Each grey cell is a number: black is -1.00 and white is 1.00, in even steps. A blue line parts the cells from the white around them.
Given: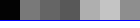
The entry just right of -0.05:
-0.21
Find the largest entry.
0.54
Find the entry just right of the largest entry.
0.11

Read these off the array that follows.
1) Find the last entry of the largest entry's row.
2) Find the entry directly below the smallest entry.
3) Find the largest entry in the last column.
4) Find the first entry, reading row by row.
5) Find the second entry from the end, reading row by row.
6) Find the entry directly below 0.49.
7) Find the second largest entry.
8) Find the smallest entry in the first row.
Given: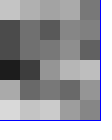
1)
0.05
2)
0.33
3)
0.49
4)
0.54
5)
0.23
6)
0.17
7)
0.59
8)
-0.06

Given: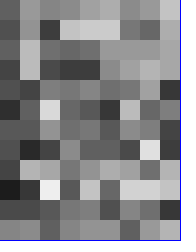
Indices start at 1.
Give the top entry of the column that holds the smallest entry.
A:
-0.25
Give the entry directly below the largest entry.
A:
-0.31
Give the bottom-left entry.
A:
0.04
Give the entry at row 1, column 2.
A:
0.20
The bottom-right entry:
0.41
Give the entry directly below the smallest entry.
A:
-0.42
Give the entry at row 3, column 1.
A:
-0.25
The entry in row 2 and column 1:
-0.37
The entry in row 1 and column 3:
0.04
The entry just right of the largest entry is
-0.31
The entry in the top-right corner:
0.53
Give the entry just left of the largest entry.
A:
-0.57
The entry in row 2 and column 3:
-0.52
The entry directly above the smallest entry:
-0.47

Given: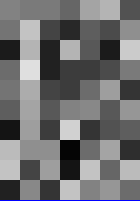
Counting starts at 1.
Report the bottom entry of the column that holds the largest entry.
0.07
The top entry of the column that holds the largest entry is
-0.04
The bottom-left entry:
-0.74
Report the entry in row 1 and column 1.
0.02
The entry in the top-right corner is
-0.36
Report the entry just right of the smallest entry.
-0.15
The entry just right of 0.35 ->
-0.47
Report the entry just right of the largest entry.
-0.74
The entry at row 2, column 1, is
-0.09
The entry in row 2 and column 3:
-0.47
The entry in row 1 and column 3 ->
-0.04
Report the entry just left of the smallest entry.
0.12
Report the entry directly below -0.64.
0.47
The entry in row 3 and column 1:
-0.79
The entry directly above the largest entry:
0.41

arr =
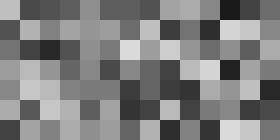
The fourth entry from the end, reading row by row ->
-0.59
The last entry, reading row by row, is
-0.10
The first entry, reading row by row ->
0.50
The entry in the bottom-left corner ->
-0.48
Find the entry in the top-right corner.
-0.15
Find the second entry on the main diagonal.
0.40
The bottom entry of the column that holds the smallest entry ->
0.71
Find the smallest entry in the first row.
-0.80
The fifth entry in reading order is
0.12
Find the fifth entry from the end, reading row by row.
0.01
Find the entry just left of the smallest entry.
0.06
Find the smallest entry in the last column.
-0.69
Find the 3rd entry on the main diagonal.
-0.69
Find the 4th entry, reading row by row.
-0.26
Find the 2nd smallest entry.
-0.74
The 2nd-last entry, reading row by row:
0.55

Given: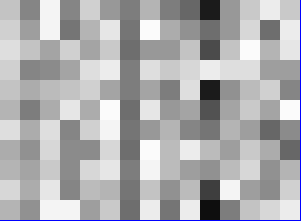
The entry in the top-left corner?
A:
0.53
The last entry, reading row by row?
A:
0.85
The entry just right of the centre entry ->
0.19
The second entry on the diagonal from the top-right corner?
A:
-0.14
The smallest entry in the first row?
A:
-0.79
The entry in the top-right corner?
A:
0.58
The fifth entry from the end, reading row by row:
-0.89
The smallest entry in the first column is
0.35
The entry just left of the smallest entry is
0.85
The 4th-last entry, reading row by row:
-0.02
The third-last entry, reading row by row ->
0.53
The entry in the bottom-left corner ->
0.41
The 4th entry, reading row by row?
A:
0.04
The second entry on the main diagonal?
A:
0.24
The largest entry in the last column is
0.97
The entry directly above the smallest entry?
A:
-0.51
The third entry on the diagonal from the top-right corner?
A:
0.97
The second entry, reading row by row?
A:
0.04
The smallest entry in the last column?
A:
-0.19
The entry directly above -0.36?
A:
-0.79

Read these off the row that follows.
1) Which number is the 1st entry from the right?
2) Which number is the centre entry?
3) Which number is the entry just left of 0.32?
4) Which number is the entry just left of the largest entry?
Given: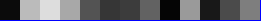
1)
-0.01
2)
-0.53
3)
0.73
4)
0.47

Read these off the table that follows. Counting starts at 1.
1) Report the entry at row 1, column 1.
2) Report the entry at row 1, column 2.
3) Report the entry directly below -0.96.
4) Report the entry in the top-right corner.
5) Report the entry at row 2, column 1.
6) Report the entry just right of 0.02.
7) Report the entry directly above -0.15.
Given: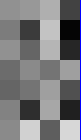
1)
0.14
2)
0.19
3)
-0.70
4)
-0.48
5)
-0.03
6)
-0.64
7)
0.14

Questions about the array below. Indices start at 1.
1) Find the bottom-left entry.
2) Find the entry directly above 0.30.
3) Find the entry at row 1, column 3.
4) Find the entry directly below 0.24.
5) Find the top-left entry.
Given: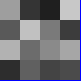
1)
-0.65
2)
-0.53
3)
-0.76
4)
-0.30
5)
0.24
